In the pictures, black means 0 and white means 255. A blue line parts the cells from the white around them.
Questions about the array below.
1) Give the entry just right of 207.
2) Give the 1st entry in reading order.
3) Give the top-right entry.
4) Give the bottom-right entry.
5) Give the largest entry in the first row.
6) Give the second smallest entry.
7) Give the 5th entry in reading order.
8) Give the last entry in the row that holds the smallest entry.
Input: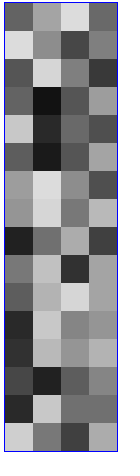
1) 120
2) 99
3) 105
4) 172
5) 220
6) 26
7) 220
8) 157

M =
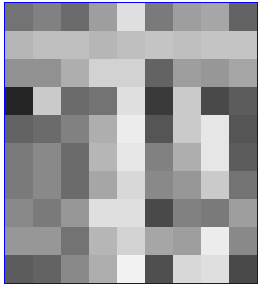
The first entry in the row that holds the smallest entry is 37
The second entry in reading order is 129
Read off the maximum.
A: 242
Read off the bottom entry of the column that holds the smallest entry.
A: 92
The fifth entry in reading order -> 223
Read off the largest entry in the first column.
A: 182
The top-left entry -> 115
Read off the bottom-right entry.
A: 73
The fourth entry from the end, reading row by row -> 79
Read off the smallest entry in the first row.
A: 99
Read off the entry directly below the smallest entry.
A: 99
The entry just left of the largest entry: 174
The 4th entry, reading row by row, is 158
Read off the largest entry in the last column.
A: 196
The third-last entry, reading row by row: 216
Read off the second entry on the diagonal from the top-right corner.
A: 196

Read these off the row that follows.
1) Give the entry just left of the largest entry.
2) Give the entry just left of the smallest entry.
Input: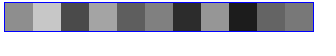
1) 142
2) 150

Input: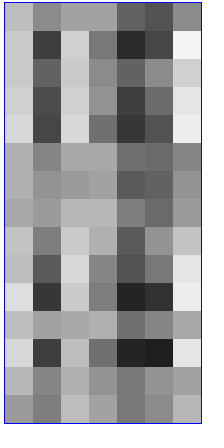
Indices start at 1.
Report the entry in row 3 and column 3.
202
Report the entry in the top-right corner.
139
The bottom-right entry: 183
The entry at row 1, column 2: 139
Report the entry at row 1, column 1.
189
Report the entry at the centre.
183
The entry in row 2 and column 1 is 202
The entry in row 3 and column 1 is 202
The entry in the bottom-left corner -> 155
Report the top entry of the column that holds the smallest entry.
82
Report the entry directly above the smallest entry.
133
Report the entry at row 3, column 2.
98
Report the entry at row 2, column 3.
208
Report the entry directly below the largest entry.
208
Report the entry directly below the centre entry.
176
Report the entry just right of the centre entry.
126
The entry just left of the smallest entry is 36
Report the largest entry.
245
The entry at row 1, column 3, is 162
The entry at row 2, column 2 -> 62
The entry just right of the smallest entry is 229
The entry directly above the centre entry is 162
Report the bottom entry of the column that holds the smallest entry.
139

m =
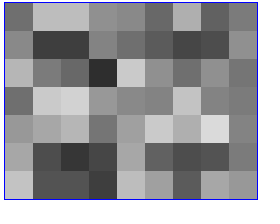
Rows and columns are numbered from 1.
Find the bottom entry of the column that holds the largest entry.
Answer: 167
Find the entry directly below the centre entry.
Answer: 160
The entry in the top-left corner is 111
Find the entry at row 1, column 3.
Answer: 189
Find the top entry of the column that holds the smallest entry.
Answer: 144
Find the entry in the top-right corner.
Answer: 123
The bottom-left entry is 195
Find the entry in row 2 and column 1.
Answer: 137
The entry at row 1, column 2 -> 189
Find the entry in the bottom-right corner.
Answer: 152
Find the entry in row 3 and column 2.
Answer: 123
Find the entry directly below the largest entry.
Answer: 83
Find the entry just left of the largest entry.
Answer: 175
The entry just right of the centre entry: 131
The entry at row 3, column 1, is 182

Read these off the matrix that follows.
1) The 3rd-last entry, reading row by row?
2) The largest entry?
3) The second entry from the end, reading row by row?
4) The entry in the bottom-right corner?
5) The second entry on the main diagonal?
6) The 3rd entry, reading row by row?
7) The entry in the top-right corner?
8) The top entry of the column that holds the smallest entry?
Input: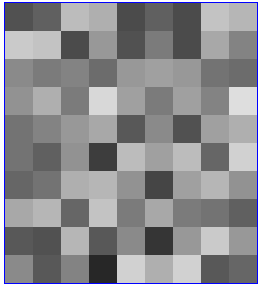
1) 209
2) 222
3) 88
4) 102
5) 195
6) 188
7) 182
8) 175

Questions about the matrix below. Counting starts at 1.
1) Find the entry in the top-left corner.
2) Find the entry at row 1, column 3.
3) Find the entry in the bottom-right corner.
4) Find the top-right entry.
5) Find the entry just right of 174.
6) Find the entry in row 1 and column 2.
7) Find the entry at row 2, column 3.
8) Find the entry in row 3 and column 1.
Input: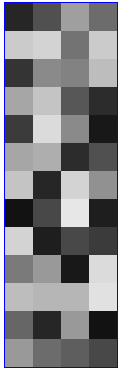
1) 38
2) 159
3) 72
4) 108
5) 44
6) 80
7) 115
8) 52

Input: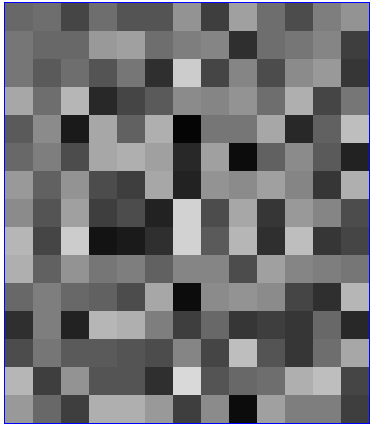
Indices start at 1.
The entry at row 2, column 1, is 118
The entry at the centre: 210
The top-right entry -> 147
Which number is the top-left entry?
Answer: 104
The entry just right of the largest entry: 84
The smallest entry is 5
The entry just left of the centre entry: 34
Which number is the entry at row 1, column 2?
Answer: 110
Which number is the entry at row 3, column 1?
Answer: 118
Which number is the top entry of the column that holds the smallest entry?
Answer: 147
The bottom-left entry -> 153
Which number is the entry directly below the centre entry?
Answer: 210
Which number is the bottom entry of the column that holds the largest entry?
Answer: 62
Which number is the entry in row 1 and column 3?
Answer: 69
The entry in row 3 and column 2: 90
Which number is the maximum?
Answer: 217
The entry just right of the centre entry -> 76
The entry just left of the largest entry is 47
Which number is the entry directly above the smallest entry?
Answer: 139
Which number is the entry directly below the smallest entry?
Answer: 40
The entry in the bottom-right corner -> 62
